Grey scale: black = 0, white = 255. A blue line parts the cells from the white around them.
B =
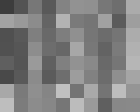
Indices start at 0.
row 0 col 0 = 61
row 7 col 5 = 188
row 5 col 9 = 165
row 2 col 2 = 127
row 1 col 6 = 117
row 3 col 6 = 120
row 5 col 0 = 73
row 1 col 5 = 122
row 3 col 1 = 86
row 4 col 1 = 85
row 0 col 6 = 144
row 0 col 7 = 119
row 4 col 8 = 118
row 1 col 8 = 91
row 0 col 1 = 83
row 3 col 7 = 99
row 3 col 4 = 103
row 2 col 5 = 144
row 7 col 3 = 135
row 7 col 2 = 140
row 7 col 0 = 190
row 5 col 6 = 129
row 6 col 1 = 122

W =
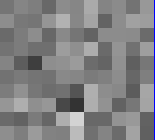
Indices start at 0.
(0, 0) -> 117
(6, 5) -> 84
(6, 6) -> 175
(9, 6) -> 112
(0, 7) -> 132
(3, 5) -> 143
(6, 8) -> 136
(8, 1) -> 98
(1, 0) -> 141
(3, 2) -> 111
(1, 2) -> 117
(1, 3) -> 149
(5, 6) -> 123
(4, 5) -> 155
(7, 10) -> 164
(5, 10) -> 127
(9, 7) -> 132
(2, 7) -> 140
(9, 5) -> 187
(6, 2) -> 119
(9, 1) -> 126
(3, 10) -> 158
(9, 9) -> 163
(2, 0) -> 106
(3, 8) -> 148
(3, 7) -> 106
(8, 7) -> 104
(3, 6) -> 173
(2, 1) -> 124
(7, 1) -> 174

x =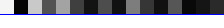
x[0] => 244
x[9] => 125
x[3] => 82
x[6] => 19
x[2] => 201
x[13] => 9

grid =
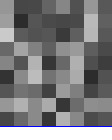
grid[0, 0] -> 150
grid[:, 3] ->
[100, 74, 86, 96, 54, 115, 65, 171, 54]
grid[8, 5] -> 136
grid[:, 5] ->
[81, 73, 95, 154, 176, 171, 127, 108, 136]
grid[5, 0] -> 51
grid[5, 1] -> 138
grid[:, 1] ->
[71, 44, 91, 164, 84, 138, 115, 177, 105]
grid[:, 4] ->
[134, 71, 58, 144, 104, 137, 155, 54, 178]
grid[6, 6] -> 68
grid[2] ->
[202, 91, 82, 86, 58, 95, 183, 88]
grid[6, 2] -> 107
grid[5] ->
[51, 138, 188, 115, 137, 171, 44, 82]
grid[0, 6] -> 151
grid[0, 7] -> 88
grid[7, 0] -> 151
